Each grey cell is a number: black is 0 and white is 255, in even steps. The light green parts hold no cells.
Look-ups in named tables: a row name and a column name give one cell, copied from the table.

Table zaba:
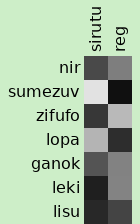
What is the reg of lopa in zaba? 45
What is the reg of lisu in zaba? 68
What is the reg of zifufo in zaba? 185
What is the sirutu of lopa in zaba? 180
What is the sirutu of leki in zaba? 31
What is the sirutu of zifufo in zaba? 55
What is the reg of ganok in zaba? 130
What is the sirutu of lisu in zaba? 40
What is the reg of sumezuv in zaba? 16
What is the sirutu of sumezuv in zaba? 226
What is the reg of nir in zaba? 126
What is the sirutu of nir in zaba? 73
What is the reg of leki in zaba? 131
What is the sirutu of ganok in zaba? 84

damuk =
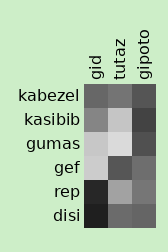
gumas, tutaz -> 218
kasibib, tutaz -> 197
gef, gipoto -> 110
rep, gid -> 39
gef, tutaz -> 86
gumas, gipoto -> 80
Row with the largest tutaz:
gumas

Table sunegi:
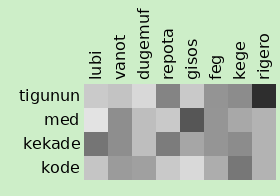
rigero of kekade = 179
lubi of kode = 197
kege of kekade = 140
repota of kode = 201
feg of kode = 173
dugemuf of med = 190
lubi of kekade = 117
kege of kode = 119

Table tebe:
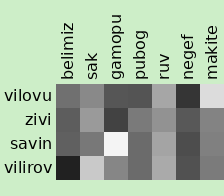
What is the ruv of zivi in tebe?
146
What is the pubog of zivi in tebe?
122
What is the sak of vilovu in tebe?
137
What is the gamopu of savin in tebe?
244
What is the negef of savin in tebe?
77
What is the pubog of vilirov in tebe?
107
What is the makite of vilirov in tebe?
123
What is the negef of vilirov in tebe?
81
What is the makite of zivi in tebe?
131
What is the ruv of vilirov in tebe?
170
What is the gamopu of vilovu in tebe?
86
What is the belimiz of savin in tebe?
96
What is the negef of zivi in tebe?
88
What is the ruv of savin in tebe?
164
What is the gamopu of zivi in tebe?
66
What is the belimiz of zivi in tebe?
93
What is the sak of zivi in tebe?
154
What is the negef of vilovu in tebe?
53
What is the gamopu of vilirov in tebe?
134

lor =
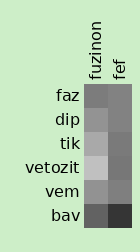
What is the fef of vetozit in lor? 119
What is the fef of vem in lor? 127
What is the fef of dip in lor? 130
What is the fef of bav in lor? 53
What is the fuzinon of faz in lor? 124
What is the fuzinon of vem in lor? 146
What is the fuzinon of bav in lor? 98
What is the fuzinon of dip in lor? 147
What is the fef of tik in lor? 122
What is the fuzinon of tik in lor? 169
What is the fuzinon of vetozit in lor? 192
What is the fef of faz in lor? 130

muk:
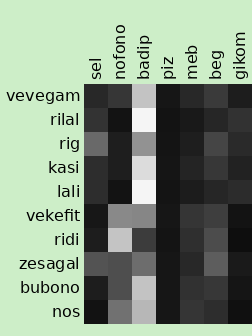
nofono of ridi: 196
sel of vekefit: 23
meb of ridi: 47
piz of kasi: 21
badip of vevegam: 195
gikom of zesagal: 26
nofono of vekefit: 137
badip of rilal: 245
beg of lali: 38
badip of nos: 183
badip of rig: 146
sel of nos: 18
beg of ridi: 76
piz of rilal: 19
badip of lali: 245
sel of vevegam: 40
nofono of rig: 30
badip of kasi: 220
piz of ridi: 20
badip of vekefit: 134

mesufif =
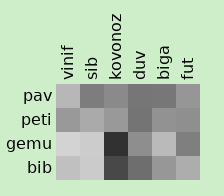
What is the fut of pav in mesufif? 150
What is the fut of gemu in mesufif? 127
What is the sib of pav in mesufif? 125
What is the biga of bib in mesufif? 151
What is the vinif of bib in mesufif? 192
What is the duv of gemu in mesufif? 142
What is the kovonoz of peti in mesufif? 153
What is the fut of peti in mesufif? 143
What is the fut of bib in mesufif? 173
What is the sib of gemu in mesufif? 204
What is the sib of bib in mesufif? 203
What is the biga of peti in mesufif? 146
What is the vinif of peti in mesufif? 153
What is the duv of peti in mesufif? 116
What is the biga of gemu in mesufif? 186
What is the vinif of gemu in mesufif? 211
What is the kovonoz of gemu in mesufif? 49
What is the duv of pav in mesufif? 118
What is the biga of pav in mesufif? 119

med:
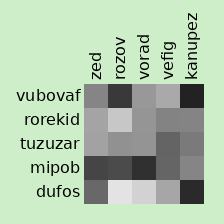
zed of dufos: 104
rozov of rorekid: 199
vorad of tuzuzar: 148
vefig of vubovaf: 169
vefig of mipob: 101
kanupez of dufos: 42
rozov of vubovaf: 57
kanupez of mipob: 133
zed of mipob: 69
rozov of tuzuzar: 145
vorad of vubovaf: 152
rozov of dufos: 227
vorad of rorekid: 149
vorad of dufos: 210
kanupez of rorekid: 132
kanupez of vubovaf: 34
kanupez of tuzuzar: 122
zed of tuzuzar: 162
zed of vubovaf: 133
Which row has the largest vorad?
dufos

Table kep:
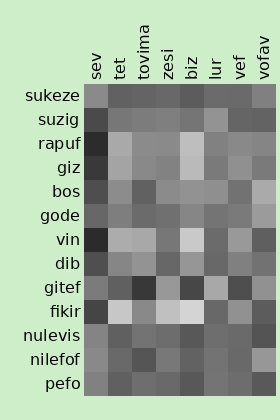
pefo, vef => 109
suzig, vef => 101
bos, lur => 143
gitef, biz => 71
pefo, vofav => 89
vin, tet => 172
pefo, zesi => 105
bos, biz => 146
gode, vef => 122
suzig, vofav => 99
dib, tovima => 147
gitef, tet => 96
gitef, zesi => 152
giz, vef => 144
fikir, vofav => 92
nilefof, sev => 137

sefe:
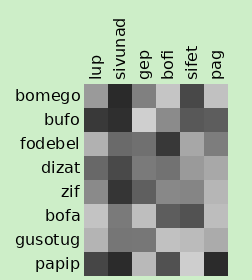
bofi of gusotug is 193
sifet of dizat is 154
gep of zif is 95
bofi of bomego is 197
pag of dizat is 168
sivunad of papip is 43
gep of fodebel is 112

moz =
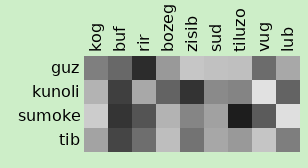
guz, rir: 44
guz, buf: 104
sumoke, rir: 84
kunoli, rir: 168
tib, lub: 126
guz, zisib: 198
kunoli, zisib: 51
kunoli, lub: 99
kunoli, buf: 63

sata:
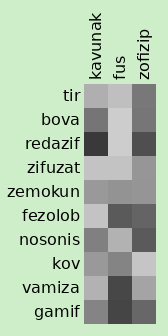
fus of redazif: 205
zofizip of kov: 197
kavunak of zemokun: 153
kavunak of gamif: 132
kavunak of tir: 175
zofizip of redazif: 79
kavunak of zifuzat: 195
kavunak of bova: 117
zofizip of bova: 118
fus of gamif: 69
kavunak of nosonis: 128
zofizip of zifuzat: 150
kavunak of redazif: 57
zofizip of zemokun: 149
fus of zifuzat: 195

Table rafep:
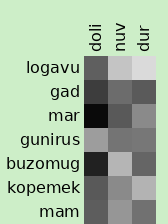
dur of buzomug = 101
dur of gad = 90
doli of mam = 93
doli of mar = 10
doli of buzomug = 33
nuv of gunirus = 116
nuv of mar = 89
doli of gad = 61
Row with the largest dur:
logavu

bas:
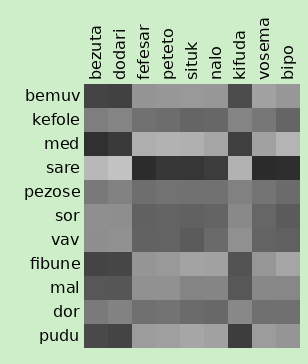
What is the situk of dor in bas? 107
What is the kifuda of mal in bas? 87
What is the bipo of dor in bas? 112
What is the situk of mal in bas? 132
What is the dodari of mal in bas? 86
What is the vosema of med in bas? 161
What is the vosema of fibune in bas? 150
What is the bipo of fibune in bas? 165
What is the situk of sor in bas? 97
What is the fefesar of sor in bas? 97
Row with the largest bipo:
med

